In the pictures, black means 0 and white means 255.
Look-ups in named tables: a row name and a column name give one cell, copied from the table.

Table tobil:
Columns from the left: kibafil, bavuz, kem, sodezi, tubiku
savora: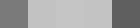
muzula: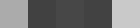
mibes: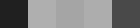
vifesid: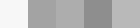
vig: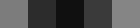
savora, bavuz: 194
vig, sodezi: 58
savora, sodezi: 195
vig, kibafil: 124
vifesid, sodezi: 142
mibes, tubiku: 73
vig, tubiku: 133
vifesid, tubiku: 185
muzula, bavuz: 65
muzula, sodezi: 66
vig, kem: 16
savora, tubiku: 95
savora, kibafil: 122
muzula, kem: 71
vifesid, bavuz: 163
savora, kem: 197
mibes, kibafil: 32
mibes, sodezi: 173
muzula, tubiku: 201
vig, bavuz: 44

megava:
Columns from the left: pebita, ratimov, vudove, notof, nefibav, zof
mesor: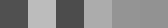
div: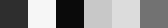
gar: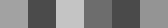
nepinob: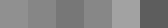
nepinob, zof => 93
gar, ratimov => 75
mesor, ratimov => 188
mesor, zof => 146
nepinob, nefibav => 162
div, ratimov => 246
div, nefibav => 220
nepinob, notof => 135
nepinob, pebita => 144
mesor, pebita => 80
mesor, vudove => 76
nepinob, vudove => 119
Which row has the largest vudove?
gar

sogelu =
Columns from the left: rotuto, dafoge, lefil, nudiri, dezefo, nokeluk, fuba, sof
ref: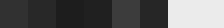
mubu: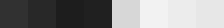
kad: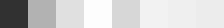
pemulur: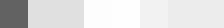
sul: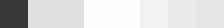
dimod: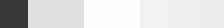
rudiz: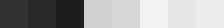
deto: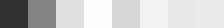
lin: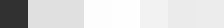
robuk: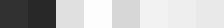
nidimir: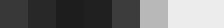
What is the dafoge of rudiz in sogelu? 40
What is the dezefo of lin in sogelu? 254
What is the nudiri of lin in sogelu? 253
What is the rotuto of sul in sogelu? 56
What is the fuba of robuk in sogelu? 238
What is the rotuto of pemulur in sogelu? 98
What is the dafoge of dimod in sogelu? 224
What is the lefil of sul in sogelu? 224
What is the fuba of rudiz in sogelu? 231
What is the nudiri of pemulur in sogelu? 253
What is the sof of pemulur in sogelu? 236
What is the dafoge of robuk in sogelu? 40
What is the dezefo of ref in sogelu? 60
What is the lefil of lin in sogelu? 224
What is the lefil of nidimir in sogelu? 29
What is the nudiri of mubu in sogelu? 32
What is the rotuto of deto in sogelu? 49

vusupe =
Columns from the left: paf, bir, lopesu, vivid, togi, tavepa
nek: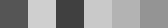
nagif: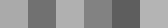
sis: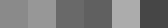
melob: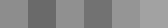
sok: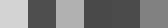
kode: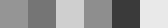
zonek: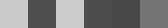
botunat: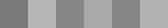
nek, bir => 207
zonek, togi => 72
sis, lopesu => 105
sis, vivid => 96
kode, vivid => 142
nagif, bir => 113
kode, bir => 117
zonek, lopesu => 203
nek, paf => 85
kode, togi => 58
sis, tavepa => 70
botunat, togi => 133
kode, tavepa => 233
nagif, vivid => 130
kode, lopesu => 207
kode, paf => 149
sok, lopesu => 177
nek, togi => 179

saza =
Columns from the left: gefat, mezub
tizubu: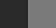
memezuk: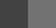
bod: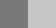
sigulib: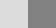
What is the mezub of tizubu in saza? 123
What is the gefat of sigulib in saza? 219
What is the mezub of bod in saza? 198
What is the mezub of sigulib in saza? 130
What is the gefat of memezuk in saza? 67
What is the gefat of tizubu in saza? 42
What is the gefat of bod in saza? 121
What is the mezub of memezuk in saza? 114

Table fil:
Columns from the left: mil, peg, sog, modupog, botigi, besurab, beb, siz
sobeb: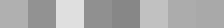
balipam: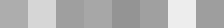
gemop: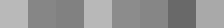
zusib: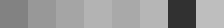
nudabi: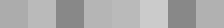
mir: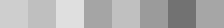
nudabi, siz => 177
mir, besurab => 155
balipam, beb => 237
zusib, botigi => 169
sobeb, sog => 223
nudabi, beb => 136
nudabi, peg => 186
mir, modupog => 165
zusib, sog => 165
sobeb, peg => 146
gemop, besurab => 134
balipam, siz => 158
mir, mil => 206
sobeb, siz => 169
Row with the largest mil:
mir

